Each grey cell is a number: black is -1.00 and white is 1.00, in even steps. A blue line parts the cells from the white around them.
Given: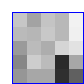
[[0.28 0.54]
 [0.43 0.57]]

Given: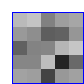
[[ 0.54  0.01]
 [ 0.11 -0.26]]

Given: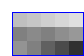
[[0.55 0.62]
 [0.08 0.00]]

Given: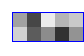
[[-0.45  0.85]
 [-0.28  0.10]]

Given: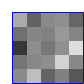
[[-0.23  0.08]
 [ 0.05  0.01]]

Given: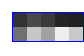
[[-0.42 -0.54]
 [ 0.56  0.27]]

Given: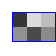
[[ 0.72  0.48]
 [-0.42  0.09]]
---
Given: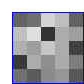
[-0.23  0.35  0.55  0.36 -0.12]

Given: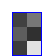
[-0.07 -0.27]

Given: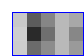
[0.32 0.45 0.10]

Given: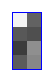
[-0.23 -0.31]

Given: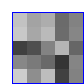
[ 0.02 -0.15  0.03 -0.04  0.61]

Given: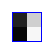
[ 0.62 -0.95]

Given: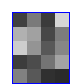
[ 0.68 -0.44  0.16 -0.53]
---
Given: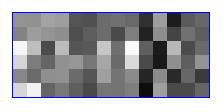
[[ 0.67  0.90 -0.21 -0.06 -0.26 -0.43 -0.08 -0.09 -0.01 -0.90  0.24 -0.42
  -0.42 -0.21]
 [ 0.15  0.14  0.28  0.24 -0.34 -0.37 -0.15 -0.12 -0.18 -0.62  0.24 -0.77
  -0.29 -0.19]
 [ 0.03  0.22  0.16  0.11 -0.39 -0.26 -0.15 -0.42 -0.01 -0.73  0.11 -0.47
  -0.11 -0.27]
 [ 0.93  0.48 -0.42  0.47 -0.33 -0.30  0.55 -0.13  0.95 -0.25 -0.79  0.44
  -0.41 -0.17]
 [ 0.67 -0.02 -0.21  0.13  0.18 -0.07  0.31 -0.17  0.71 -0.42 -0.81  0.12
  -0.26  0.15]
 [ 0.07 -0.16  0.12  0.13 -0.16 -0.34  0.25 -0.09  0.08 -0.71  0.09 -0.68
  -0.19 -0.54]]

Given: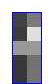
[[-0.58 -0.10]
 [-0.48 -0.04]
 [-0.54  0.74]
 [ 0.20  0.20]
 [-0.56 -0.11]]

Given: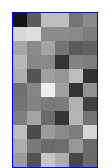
[[ 0.22 -0.35  0.55  0.36 -0.44 -0.17]
 [-0.84 -0.28  0.49  0.50 -0.09  0.09]
 [ 0.69  0.74  0.10  0.10  0.07 -0.03]
 [ 0.30  0.08  0.28 -0.08 -0.29 -0.23]
 [ 0.44  0.06  0.07 -0.60  0.03 -0.02]
 [ 0.37 -0.34  0.25  0.18  0.49 -0.61]
 [-0.12  0.05  0.87  0.25 -0.59  0.15]
 [-0.09  0.03 -0.04 -0.03  0.39 -0.49]
 [-0.01  0.28 -0.15 -0.59  0.42 -0.10]
 [ 0.49 -0.41  0.22  0.08 -0.02  0.67]
 [ 0.35 -0.04 -0.16 -0.13  0.19 -0.16]]

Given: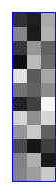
[[ 0.04  0.24  0.58]
 [-0.62 -0.76  0.33]
 [ 0.04 -0.80  0.39]
 [-0.57  0.18 -0.23]
 [-0.89  0.46 -0.16]
 [ 0.77 -0.30  0.30]
 [-0.10 -0.24  0.10]
 [-0.73 -0.50  0.93]
 [ 0.66  0.12  0.68]
 [ 0.17  0.58 -0.25]
 [-0.43 -0.82 -0.50]
 [ 0.02  0.38 -0.80]]

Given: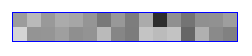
[[ 0.67  0.16  0.17  0.25  0.12  0.15  0.46  0.05 -0.03  0.54  0.47  0.53
  -0.20  0.38  0.08  0.01]
 [ 0.22  0.45  0.20  0.34  0.30  0.17 -0.05  0.19 -0.02  0.34 -0.65  0.13
  -0.09  0.13  0.14  0.24]]

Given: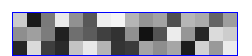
[[-0.70  0.71 -0.51 -0.67  0.53  0.82  0.41 -0.59 -0.54  0.29  0.11  0.30
  -0.78  0.65  0.20  0.85]
 [ 0.59 -0.80 -0.04  0.83  0.14 -0.31  0.87  0.92  0.42  0.16  0.27 -0.38
   0.43  0.33 -0.21  0.24]
 [ 0.11  0.25 -0.03 -0.75 -0.13 -0.28 -0.50 -0.61  0.13 -0.86 -0.35  0.85
   0.18 -0.70  0.72  0.61]]

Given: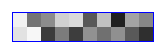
[[ 0.77  0.94 -0.53 -0.03 -0.52  0.14 -0.12  0.13 -0.30 -0.63]
 [ 0.90 -0.09  0.10  0.64  0.71 -0.32  0.51 -0.75  0.29  0.06]]

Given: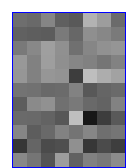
[[ 0.07 -0.08 -0.34  0.23 -0.24  0.01 -0.06  0.10]
 [-0.14 -0.18  0.04 -0.25 -0.30  0.40  0.23 -0.16]
 [-0.24 -0.26 -0.28 -0.04 -0.19  0.12  0.06 -0.04]
 [-0.05  0.07  0.25  0.13 -0.12  0.05  0.14  0.17]
 [ 0.19  0.01  0.24  0.12  0.05  0.01 -0.08  0.02]
 [ 0.18  0.01  0.18  0.15 -0.52  0.49  0.36  0.27]
 [-0.10 -0.11 -0.18 -0.16  0.02 -0.31 -0.21 -0.17]
 [-0.27  0.08  0.14 -0.12 -0.05 -0.18 -0.22  0.02]
 [-0.17 -0.18 -0.22 -0.32  0.50 -0.82 -0.52 -0.30]
 [ 0.05 -0.27 -0.18  0.02 -0.09  0.05 -0.13 -0.08]
 [-0.58 -0.21 -0.41 -0.38  0.13 -0.57 -0.41 -0.51]]
